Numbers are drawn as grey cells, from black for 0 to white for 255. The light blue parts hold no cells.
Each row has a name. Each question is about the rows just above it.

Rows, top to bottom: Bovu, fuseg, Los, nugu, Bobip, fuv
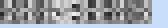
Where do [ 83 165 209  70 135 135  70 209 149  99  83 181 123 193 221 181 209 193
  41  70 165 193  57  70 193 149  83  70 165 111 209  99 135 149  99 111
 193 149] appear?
fuseg
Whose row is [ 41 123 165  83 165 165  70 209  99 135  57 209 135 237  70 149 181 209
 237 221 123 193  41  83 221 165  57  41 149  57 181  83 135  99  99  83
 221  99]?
nugu
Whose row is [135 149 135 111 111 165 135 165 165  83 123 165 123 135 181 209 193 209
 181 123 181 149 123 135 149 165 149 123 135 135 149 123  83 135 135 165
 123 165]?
fuv

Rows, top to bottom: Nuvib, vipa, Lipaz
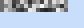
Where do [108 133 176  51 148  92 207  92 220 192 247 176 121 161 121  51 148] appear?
vipa
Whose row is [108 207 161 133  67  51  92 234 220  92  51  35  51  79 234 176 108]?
Lipaz
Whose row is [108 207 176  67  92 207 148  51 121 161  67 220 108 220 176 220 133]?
Nuvib

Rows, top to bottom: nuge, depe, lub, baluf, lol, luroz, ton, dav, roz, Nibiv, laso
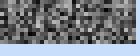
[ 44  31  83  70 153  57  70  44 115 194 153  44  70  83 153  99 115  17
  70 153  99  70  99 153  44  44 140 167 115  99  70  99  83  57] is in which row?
ton
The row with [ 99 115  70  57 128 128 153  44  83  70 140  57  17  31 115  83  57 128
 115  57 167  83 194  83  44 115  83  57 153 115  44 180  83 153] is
dav

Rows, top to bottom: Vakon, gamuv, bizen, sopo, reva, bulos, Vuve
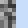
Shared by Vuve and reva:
[152]
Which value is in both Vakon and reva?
[152]
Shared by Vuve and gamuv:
[112]

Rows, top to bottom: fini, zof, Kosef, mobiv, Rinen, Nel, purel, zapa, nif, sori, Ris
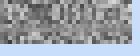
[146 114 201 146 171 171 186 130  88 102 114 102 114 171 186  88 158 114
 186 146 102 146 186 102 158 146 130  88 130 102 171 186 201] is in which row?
Kosef
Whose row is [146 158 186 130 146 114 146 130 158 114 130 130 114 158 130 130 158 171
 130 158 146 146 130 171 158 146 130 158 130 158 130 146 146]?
purel

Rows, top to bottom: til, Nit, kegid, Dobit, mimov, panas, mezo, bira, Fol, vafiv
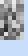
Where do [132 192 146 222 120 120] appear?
Nit
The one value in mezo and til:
[192]
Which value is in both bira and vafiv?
[108]
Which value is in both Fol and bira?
[146]
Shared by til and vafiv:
[176]
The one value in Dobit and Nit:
[132]

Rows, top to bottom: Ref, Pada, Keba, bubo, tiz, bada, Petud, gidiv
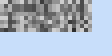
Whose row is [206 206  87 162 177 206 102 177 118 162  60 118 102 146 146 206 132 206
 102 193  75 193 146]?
Ref
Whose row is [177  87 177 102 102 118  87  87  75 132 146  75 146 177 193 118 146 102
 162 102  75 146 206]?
Pada
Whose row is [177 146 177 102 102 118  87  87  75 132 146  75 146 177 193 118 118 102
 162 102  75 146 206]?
Keba

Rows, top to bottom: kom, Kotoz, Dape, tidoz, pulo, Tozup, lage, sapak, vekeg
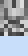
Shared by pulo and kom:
[97]
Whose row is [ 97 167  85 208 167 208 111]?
sapak
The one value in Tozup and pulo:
[85]

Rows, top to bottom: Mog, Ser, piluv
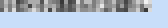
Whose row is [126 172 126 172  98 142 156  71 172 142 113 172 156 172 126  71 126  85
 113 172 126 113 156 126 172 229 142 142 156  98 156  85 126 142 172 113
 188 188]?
Ser
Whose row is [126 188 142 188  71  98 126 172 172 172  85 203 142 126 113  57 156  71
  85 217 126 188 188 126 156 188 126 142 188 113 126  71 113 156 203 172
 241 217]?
Mog

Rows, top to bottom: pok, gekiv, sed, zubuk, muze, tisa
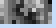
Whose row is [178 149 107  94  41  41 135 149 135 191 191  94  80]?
gekiv
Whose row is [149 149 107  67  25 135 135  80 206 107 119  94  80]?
sed
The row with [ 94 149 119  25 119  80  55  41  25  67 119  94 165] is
tisa

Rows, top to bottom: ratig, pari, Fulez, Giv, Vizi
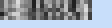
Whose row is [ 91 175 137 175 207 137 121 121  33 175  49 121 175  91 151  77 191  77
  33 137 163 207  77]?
pari
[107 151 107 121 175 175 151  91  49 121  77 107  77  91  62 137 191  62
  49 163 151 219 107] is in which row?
Fulez
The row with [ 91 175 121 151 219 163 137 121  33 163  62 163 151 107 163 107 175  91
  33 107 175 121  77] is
ratig

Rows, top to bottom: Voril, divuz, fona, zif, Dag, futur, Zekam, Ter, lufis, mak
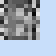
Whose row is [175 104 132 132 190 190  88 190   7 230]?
zif
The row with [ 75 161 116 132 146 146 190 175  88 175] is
Dag
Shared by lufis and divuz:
[146]

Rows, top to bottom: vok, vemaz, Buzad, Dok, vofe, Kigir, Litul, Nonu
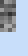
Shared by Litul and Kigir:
[114]
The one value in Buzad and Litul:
[114]
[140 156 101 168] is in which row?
Nonu
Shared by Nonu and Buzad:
[156]
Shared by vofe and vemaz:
[101]
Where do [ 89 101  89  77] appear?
vemaz
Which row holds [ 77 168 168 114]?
Litul

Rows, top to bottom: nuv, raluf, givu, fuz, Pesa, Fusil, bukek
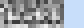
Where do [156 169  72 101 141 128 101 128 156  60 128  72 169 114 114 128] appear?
nuv
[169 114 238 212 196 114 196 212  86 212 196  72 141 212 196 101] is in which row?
Pesa

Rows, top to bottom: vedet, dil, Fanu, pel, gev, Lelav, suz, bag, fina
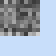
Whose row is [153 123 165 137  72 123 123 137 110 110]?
Fanu
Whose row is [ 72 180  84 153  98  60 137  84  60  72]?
vedet

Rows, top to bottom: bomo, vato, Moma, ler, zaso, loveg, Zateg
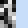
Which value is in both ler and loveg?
[105]
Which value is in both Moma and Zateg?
[21]
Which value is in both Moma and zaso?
[243]
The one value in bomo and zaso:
[5]
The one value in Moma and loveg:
[35]

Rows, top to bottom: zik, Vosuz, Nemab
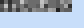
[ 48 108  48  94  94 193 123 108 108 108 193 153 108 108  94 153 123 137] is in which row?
zik
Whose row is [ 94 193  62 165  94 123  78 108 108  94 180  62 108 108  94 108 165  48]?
Vosuz

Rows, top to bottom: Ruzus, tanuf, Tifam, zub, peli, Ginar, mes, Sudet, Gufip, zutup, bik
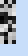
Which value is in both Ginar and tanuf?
[40]
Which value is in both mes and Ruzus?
[218]
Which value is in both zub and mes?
[230]
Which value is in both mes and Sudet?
[230]
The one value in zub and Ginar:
[40]
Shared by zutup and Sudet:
[191]

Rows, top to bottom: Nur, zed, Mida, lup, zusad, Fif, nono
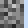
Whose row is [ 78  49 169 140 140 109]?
lup
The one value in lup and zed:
[109]

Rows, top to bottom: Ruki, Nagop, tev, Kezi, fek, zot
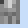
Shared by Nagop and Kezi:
[123]
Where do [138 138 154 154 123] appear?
tev
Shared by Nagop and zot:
[138]
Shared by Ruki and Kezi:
[123]
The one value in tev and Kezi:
[123]

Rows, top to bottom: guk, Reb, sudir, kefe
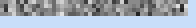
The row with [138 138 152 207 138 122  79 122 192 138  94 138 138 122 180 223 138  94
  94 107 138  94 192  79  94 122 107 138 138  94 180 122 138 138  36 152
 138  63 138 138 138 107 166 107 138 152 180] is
kefe
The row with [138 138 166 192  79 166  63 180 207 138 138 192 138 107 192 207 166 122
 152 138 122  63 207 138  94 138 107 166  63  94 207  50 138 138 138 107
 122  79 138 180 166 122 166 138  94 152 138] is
guk

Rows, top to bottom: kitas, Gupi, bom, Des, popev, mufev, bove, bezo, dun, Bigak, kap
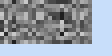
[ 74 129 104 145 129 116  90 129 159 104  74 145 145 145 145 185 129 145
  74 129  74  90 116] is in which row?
Gupi
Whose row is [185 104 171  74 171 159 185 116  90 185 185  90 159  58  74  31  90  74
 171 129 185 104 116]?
popev
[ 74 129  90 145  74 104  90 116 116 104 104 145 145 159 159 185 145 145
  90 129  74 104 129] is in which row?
bove

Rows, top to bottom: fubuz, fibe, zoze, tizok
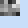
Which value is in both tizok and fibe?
[123]
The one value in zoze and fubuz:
[176]
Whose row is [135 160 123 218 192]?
fibe

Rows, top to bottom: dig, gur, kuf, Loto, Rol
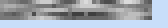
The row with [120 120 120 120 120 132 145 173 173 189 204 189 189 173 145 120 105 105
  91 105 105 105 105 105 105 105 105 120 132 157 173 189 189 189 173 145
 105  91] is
Rol
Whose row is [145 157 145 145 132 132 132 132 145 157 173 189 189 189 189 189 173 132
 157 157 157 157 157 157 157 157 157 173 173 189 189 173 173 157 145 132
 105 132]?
kuf

